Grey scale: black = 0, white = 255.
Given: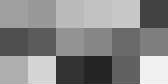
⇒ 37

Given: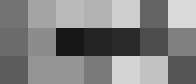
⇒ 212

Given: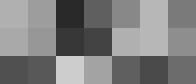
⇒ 95

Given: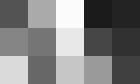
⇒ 198

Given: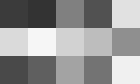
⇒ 163

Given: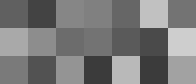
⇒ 185
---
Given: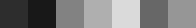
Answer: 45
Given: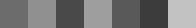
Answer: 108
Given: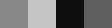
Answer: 136
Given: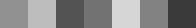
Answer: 145
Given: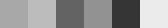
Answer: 168
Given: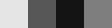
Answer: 229
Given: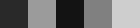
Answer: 41
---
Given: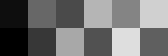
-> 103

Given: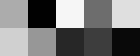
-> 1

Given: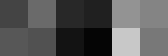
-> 106

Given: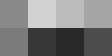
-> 210

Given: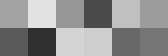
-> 226

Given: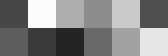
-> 252

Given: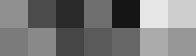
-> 76

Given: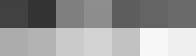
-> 51

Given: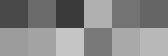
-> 107

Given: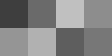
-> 106
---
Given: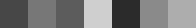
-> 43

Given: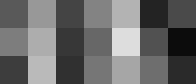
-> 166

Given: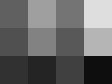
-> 36

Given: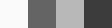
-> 100

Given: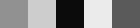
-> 11

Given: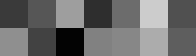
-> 135
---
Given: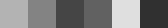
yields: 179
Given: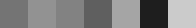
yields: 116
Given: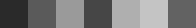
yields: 42
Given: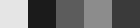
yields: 229
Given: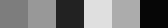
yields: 125
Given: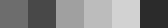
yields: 109
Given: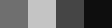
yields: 111
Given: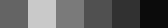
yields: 100
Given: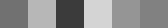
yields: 113
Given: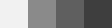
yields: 241
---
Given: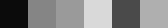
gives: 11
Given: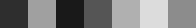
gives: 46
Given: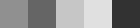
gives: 144
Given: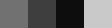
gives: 113
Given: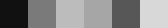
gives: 17
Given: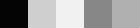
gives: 4
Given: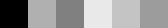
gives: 0
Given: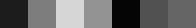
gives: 28
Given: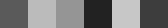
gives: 90
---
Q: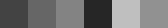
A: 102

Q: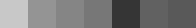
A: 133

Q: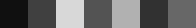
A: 216

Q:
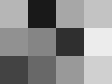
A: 236

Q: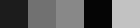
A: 28

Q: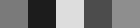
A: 122

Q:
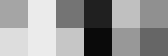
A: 235

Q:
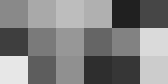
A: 93

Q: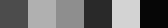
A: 176
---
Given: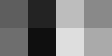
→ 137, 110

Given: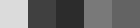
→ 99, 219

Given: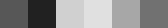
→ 113, 87

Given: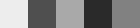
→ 129, 237

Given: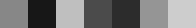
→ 205, 135

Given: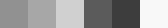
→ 248, 145
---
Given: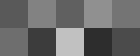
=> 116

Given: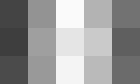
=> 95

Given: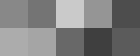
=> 77

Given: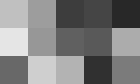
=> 172

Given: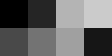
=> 203

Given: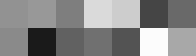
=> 105

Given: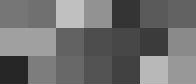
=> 138
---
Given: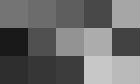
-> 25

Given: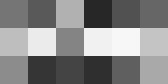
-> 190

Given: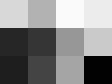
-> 38

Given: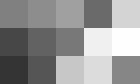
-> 71

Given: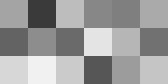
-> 99

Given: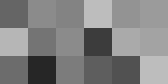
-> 182

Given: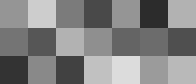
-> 116
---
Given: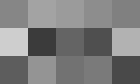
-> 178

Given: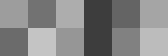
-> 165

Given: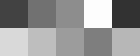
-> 50

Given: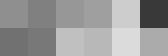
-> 57

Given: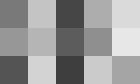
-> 231

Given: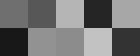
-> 167

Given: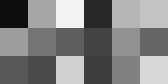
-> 102

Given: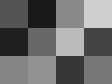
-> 68

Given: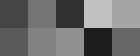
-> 165
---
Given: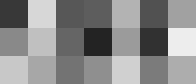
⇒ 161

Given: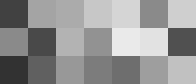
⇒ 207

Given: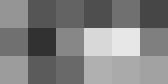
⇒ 70

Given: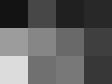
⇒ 40

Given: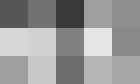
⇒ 143

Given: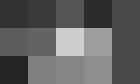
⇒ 72
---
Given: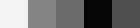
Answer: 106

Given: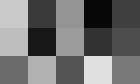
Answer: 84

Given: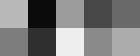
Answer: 238

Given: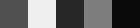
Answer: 39

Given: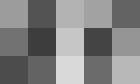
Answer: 217

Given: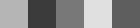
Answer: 120

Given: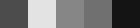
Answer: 134

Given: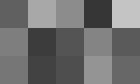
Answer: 78

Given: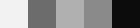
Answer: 176
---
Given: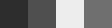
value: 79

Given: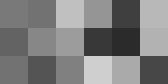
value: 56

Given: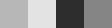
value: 133

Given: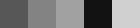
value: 87

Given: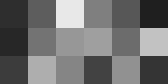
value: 39

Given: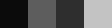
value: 46

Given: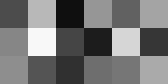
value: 28

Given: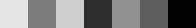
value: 45

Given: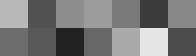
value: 59
